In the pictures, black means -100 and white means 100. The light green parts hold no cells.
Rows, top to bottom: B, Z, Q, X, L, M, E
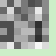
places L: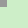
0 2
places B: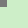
3

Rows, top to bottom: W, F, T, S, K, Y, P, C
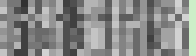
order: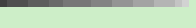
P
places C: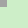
4 7 12 22
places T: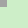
3 5 20

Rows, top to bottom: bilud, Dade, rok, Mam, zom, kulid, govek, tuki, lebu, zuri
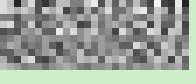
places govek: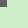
3 7 11 17 18 25
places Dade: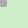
2 4 7 12 23
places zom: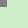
14

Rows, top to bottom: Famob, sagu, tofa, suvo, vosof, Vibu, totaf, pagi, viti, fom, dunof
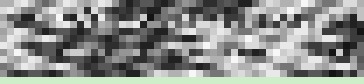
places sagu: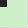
21 22 32
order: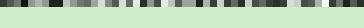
dunof
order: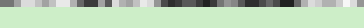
viti
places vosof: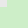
2 27 31 42 43
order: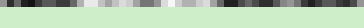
dunof
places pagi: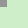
0 14 17 18 22 29 31

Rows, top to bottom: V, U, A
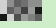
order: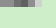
V
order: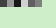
U
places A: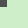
2
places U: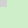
0
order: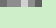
V
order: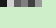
U
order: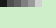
A

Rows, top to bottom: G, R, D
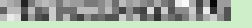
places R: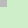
1 2 4 11 12 13 15
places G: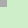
1 5 7 9 15 19 22 27
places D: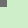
8 14 24 28
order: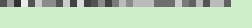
R
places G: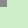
14 20

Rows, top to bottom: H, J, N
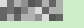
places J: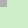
4 7 8
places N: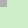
1 3 4
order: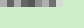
H
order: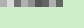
H

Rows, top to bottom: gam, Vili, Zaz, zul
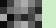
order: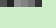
Vili
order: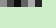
zul
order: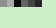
zul

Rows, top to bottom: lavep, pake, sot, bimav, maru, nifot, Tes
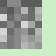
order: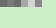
sot
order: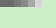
sot
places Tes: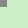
0 2
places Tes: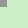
5
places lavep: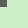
0 3 4 5

